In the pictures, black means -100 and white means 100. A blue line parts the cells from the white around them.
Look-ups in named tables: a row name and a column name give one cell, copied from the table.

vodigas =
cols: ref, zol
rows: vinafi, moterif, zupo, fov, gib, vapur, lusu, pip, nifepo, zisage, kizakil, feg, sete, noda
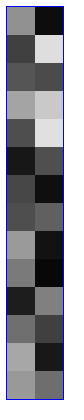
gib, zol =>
76
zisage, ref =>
-4
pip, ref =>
-39
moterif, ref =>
-50
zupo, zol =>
-41
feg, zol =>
-50
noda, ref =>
20
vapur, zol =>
-38
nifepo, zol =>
-86
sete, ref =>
31
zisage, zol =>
-94
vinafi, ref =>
14
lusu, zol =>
-88
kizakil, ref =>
-77
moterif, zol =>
74
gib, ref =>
-39
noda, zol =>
-14

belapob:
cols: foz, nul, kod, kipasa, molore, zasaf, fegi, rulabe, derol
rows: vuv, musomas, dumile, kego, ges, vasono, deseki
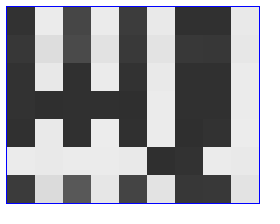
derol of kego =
84
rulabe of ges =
-61
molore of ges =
-62
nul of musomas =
73
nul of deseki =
72
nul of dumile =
82
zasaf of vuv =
83
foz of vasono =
84
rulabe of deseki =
-56
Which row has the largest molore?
vasono

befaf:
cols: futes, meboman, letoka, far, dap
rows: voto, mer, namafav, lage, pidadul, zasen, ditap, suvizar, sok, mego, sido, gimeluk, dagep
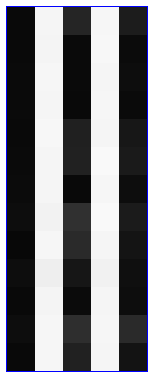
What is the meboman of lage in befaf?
92
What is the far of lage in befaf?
93
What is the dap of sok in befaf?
-84
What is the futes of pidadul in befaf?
-93
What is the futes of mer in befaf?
-93
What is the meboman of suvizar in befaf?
90
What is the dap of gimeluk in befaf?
-67
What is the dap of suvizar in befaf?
-79
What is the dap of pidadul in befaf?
-82
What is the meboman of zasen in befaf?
92
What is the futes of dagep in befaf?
-93
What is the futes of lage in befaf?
-92
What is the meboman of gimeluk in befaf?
93
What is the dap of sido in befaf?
-90
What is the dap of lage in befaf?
-92
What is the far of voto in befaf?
93
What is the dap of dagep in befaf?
-85
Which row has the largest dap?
gimeluk

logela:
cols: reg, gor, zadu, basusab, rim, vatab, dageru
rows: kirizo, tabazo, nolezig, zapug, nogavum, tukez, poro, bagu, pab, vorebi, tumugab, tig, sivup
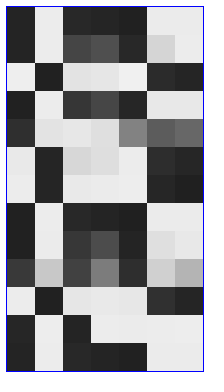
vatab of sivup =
84
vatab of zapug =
82
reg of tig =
-70
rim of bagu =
-75
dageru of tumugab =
-71
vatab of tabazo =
67
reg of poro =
85
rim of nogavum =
2
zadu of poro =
83
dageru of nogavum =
-19
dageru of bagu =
84
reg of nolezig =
87
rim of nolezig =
88
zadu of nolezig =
78
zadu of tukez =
69
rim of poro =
86

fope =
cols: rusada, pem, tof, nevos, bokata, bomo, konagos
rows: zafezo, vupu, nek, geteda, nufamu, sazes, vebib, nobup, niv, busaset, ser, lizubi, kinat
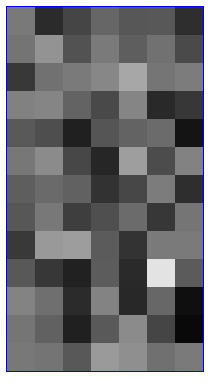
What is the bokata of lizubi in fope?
9
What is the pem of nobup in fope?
-6
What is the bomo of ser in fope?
-19
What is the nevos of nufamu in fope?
-33
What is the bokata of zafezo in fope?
-32
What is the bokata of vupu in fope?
-26
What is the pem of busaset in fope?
-57
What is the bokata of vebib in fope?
-44
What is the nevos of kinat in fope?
21
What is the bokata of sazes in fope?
24
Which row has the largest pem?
niv

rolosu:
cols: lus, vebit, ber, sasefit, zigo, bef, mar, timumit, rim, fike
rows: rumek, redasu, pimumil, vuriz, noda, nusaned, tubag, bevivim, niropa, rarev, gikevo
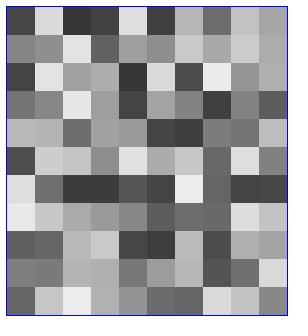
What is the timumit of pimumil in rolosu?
84
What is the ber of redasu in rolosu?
78
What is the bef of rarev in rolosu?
22
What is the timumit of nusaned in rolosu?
-18
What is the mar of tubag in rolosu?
85
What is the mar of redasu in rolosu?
58
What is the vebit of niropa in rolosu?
-20
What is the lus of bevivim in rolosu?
82
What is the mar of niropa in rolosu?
47
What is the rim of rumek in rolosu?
52
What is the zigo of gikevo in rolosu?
16
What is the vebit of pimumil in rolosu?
78
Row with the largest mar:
tubag

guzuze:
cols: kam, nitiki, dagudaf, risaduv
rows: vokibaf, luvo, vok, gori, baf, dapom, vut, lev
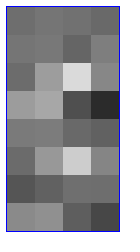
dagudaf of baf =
-18
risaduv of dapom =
4
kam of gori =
22
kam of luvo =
-8
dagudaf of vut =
-13
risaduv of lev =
-44

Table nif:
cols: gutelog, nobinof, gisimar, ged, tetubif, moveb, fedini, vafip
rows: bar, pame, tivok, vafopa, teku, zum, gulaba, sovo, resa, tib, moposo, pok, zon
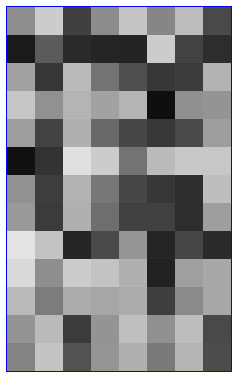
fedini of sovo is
-65
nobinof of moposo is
-3
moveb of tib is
-73
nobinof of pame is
-29
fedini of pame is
-48
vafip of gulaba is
49
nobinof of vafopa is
14
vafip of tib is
31
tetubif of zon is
38
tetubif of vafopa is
41
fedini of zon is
42
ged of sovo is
-14
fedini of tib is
25
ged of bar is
10
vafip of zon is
-40
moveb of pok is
13
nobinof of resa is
53
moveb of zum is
46
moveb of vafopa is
-88

